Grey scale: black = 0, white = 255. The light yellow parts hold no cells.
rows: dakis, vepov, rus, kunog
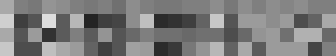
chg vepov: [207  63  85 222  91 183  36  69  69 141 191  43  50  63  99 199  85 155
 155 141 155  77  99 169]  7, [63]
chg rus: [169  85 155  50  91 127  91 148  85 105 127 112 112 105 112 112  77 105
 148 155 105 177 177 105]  20, [112]
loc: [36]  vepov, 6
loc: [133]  dakis, 20
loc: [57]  kunog, 12
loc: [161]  kunog, 9
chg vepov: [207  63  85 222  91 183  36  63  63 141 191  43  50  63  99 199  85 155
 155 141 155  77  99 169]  8, [69]

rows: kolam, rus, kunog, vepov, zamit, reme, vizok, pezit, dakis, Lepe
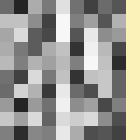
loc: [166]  kunog, 0
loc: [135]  Lepe, 2
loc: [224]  kolam, 4

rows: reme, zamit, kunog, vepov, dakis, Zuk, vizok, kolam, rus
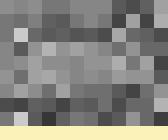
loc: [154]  Zuk, 8
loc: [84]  kunog, 5
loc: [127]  zamit, 2

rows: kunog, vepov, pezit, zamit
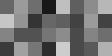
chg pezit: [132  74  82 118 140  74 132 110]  1, [82]
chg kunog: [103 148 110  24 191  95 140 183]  1, [155]
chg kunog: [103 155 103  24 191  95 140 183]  2, [110]
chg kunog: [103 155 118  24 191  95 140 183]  2, [110]

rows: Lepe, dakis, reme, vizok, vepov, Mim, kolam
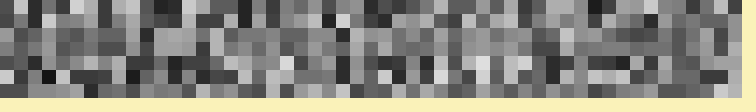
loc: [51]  vepov, 27
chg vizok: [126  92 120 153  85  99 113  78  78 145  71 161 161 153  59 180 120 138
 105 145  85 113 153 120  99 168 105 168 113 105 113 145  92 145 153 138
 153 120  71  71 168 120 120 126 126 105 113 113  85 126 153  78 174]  41, [113]

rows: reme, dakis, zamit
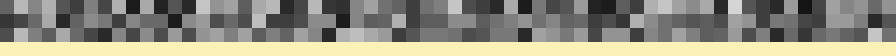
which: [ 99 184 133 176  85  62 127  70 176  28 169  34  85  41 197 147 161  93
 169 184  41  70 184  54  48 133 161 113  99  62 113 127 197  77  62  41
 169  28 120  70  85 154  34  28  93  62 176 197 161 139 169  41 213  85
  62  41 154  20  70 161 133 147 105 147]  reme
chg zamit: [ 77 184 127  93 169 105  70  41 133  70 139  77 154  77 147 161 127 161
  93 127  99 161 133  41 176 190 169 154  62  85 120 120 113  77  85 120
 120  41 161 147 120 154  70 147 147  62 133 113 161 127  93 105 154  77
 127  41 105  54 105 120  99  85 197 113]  51, [99]
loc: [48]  reme, 24
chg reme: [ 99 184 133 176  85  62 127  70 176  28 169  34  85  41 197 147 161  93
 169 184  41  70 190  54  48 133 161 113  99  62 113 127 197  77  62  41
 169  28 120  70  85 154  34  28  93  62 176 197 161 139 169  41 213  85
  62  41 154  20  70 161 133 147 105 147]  22, [184]
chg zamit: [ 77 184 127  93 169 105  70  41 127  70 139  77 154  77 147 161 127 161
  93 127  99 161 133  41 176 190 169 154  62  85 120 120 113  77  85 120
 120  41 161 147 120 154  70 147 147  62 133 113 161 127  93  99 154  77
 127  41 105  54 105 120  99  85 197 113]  8, [133]
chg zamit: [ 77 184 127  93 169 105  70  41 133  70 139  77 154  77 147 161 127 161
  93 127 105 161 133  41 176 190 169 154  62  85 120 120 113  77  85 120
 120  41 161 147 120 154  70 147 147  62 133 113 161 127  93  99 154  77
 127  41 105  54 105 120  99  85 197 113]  20, [99]
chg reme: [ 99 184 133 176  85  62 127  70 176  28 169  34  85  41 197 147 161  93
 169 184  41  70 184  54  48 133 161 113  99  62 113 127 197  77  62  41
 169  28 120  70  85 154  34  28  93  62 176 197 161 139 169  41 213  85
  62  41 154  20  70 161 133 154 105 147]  61, [147]

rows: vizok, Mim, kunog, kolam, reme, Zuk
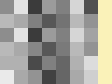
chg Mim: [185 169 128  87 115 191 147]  5, [185]
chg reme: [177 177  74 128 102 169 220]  5, [177]
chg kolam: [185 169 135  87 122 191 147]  5, [185]
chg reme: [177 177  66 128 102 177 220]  2, [74]
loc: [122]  kolam, 4

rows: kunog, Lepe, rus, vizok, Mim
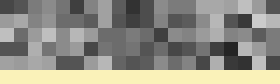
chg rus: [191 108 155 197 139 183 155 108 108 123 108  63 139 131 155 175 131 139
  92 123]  3, [191]
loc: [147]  Lepe, 3
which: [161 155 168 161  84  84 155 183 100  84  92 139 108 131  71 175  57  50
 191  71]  Mim
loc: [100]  Mim, 8
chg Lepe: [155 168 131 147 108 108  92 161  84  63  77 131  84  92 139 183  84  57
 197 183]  18, [203]
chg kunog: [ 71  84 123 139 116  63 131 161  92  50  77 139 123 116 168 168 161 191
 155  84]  13, [123]

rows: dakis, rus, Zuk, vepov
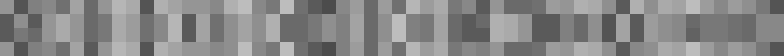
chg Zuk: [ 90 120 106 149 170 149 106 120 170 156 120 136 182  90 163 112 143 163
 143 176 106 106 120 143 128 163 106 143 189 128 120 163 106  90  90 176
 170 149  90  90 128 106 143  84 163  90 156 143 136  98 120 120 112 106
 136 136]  10, [112]
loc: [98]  Zuk, 49
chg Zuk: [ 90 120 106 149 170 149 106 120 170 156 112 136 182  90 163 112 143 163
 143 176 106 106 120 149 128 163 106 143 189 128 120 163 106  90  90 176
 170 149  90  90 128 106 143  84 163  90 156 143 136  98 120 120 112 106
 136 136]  23, [143]
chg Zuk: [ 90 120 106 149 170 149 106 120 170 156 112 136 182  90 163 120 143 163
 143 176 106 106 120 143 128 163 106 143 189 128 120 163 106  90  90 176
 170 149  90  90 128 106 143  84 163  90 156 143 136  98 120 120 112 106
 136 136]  15, [112]
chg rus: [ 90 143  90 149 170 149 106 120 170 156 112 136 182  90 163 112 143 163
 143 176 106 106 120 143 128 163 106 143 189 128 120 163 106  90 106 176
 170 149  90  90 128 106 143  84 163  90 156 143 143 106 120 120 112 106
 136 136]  48, [136]
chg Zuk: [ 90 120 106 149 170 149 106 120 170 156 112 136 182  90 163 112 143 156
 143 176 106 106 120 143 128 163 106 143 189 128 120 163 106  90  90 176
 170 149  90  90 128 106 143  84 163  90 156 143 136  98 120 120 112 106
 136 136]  17, [163]
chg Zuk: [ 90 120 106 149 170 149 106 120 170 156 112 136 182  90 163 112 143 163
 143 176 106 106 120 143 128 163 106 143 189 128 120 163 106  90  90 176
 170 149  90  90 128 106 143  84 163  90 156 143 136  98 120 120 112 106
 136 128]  55, [136]

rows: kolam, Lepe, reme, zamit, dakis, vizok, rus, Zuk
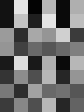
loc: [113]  rus, 4
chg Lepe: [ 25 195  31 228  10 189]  0, [18]
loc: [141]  vizok, 1
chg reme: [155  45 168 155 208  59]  3, [149]
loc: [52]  vizok, 0

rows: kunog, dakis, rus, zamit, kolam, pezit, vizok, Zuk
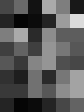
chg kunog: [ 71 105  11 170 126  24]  2, [18]
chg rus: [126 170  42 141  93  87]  5, [93]
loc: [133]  kolam, 2

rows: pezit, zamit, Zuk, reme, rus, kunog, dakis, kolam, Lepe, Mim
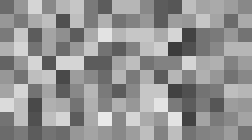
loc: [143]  Zuk, 4
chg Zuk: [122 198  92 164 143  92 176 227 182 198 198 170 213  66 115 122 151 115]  6, [170]
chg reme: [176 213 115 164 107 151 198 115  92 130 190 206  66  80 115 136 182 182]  12, [60]
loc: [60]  reme, 12
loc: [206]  reme, 11
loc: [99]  rus, 0
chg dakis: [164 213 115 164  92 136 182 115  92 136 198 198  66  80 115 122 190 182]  7, [122]

